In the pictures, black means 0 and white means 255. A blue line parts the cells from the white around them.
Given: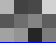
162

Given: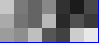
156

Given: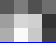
173

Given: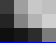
15

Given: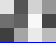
63

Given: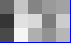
73

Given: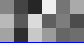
163
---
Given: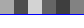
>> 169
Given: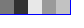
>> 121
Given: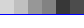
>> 214
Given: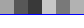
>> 164
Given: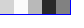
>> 212
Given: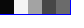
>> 8
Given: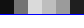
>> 16
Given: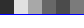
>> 46
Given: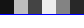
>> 19
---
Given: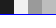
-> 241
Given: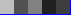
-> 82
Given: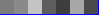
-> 138
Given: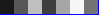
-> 87
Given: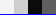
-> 206
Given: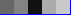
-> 131
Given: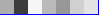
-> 61
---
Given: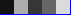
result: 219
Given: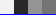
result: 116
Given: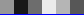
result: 87
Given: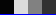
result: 49
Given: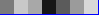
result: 216
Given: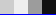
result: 16
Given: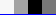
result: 119
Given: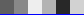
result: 210
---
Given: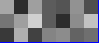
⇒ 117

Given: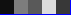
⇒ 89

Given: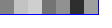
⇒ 145

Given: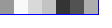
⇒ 174

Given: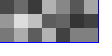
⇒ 120

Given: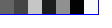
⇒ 100
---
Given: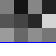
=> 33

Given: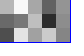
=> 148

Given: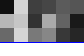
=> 85

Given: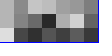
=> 126

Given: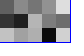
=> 222

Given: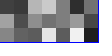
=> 114

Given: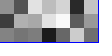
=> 196
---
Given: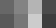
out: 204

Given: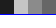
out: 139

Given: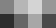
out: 167

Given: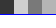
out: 121

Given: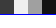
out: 160

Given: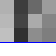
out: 141

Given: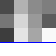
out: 166
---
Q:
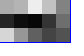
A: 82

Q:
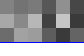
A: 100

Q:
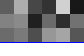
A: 86

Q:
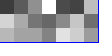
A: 156

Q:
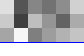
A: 196

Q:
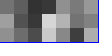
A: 173

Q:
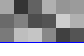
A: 84

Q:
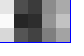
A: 163

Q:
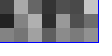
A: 145

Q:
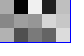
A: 220
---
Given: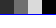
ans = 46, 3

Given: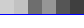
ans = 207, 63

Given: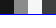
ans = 22, 63

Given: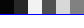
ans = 5, 129

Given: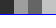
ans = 47, 195

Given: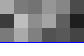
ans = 170, 68

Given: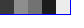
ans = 57, 236
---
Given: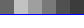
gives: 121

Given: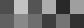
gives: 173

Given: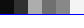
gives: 112

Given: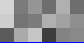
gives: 110

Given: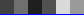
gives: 81

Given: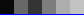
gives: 125

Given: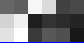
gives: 219
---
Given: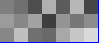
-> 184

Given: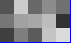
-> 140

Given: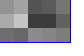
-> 90

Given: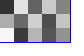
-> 202

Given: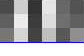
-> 103

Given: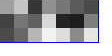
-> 91

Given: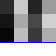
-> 36
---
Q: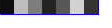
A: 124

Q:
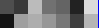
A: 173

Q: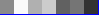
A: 176

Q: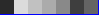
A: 193

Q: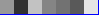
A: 194

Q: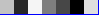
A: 245

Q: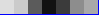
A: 91

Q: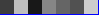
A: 24

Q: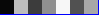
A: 60

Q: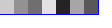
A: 111
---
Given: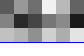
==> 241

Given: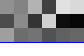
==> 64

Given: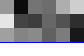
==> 109

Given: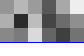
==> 88

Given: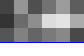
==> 114

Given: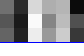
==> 174
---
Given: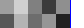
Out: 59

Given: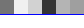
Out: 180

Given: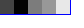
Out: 152

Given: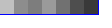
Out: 78

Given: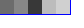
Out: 188

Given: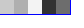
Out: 50

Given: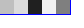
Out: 241

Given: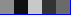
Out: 51
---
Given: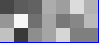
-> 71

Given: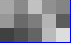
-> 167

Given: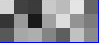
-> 213

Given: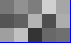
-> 119

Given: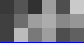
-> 57

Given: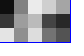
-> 15

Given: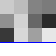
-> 203

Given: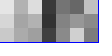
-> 229

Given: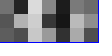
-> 114
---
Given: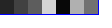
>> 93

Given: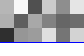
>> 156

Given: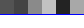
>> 138

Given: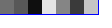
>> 15

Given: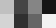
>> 101

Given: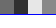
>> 231
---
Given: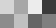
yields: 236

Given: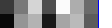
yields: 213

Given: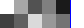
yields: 82

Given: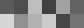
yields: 189

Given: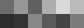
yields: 96

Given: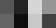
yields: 214

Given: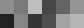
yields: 190
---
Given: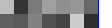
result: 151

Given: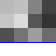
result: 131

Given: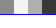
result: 175

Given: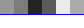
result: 235

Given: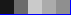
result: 171

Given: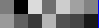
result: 161

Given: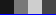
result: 206
